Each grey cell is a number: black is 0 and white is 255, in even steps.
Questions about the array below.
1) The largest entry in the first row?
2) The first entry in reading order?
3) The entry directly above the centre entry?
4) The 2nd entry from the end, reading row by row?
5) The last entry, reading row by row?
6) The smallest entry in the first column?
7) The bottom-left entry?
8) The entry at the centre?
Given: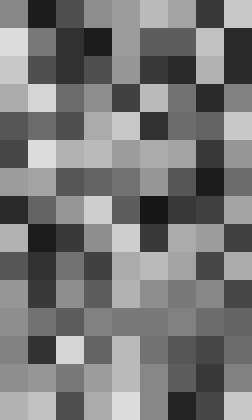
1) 200
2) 135
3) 114
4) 71
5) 200
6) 42
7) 178
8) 93

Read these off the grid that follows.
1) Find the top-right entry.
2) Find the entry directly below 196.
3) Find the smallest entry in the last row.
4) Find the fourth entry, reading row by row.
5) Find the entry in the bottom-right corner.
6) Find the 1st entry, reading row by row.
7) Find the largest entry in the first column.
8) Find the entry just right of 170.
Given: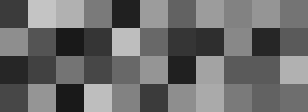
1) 116
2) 84
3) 25
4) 122
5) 110
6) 59
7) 142
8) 122

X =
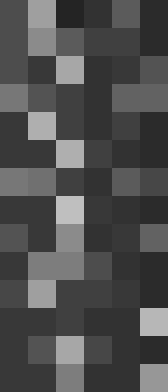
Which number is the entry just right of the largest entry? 56
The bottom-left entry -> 56
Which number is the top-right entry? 43
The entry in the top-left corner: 77
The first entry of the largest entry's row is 56
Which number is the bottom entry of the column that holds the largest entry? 125
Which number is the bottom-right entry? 151
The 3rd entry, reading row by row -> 36
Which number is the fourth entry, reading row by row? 50
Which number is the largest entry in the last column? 183
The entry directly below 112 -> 56
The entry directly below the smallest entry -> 91
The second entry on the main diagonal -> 139
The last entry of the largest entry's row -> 43
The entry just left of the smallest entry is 159

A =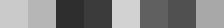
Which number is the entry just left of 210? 59
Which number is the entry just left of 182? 202
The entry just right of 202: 182

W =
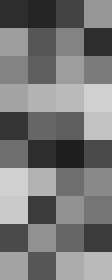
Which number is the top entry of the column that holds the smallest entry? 67
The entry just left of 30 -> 45
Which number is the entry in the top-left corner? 45
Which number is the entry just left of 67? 37
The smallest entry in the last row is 86
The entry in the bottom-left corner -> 163
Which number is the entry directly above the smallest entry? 94
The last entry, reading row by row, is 186
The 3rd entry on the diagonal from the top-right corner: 94
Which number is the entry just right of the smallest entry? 74
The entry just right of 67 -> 151
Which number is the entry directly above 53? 163

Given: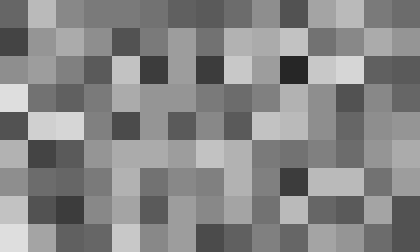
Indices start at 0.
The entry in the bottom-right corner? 82
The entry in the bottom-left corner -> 222
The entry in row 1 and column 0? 68
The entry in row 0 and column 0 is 102
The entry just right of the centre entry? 90
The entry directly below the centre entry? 194
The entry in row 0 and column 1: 186
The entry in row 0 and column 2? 136
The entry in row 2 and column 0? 142
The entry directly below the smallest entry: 178
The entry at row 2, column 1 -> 157
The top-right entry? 108
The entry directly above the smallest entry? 194
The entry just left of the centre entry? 90
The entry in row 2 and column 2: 128
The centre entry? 136
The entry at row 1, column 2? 171
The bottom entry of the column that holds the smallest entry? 102
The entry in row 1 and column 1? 149
